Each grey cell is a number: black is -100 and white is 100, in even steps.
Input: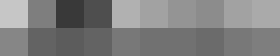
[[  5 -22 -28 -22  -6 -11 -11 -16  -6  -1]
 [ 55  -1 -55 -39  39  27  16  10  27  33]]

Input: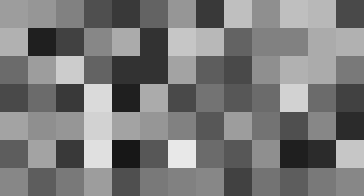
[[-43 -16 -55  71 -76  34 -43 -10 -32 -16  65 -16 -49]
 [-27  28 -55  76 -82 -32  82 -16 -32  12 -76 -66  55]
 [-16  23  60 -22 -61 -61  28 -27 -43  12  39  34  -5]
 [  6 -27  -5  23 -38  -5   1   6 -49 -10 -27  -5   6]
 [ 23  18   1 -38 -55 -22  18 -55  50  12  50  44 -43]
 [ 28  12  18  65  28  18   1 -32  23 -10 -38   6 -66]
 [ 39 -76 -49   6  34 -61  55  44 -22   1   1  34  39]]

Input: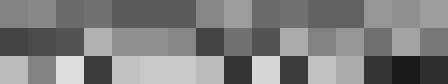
[[-47 -41 -35  40  12  12   6 -47 -11 -35  34   1  18 -11  28  -5]
 [  1   6 -17 -11 -29 -29 -29   6  23 -17 -11 -23 -23  18  12  23]
 [ 46   1  73 -53  51  57  57  46 -59  68 -53  51  34 -59 -81 -65]]

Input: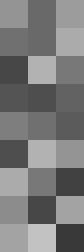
[[-44  40  -6]
 [-39  40  16]
 [-34 -39 -23]
 [-12 -18  34]
 [ -1 -12 -29]
 [ 10 -44  28]
 [ 16 -18  22]
 [ 28  52 -55]
 [ 34  -6 -49]]

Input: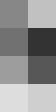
[[-11 -60]
 [  6  51]
 [ 23 -32]
 [ 73  62]]

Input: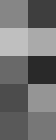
[[-40  17]
 [-30  -7]
 [-18 -68]
 [  5 -51]
 [ 50  33]]
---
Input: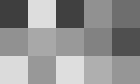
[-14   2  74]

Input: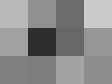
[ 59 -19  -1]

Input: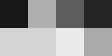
[-71  84]

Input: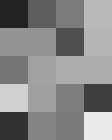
[ 46 -38  27  63]

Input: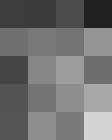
[-74 -10   6 -35]

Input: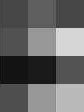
[-45  18 -84]
